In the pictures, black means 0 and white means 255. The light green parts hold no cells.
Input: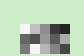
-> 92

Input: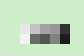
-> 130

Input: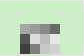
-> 187

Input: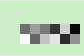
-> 44

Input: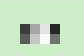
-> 250

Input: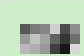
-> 54

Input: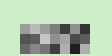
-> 74

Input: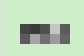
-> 155

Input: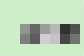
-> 71

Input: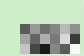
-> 217
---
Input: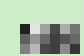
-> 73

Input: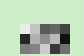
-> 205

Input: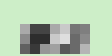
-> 150

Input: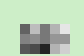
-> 35

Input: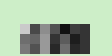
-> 153

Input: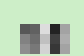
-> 211

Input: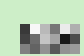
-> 146

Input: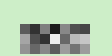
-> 136

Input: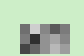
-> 146

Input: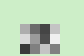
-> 196
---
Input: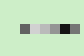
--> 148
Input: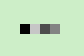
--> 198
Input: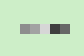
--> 214
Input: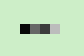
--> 103
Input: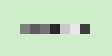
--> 201
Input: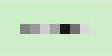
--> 25
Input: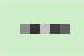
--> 194
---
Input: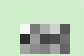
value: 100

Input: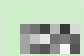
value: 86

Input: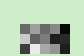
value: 30

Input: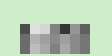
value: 118

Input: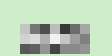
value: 148

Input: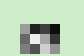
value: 147

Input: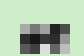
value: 189

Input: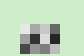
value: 190

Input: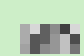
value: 117
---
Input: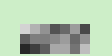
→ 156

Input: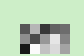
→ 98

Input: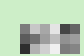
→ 69

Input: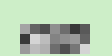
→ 57

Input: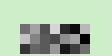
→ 12

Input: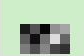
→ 145

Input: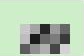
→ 154

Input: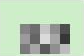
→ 143

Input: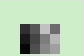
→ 193

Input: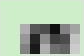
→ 130
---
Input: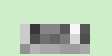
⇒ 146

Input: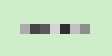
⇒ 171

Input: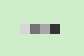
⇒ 215

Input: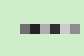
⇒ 111

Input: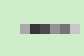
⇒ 169

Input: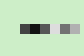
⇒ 67

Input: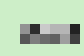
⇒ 86
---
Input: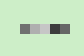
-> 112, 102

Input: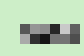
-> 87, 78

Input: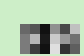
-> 104, 95

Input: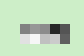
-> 129, 95

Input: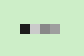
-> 28, 158

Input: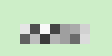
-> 229, 219

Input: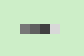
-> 119, 216
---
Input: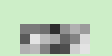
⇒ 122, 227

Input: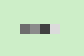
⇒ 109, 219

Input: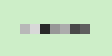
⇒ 184, 95

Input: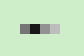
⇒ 117, 189

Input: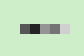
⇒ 86, 208

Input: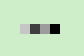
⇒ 198, 4

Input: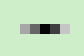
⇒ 167, 197

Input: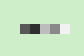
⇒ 88, 242
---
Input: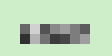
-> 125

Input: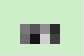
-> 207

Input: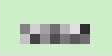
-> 89

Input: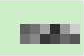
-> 105

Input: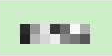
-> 119

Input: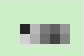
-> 68

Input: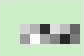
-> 39

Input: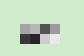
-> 204
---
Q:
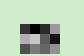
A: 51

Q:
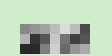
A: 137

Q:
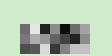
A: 109

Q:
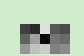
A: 64

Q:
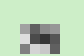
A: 161

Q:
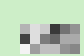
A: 180

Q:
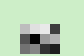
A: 189
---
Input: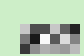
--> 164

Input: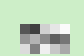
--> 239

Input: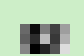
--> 35

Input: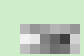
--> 110

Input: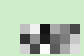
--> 91

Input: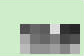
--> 157

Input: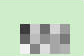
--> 220

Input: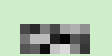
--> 219

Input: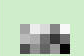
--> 100
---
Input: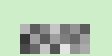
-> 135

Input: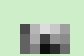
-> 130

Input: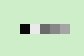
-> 135

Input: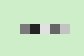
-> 122

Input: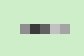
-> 142

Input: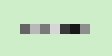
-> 121
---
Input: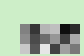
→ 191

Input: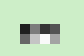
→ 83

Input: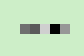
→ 3

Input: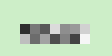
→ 219

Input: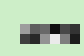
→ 16

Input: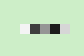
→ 28

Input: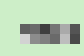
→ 117

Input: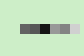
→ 152

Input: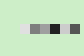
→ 34

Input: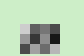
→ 75
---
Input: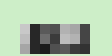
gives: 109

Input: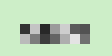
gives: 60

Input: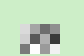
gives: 176

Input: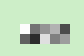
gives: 223

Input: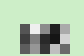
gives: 41

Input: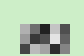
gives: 79
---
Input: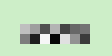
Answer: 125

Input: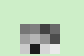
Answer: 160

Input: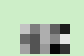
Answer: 105

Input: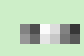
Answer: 151

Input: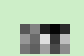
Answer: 150

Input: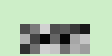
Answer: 175

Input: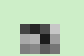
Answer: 168

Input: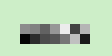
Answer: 4

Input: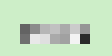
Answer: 111

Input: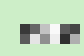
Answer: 91
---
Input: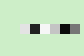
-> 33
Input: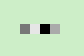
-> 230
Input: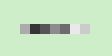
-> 53
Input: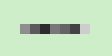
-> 91
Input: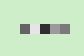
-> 229
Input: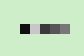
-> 199
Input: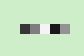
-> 126
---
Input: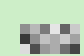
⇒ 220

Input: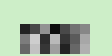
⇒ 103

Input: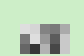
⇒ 102

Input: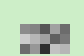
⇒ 108

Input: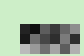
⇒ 187

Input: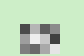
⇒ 127

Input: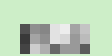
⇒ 68
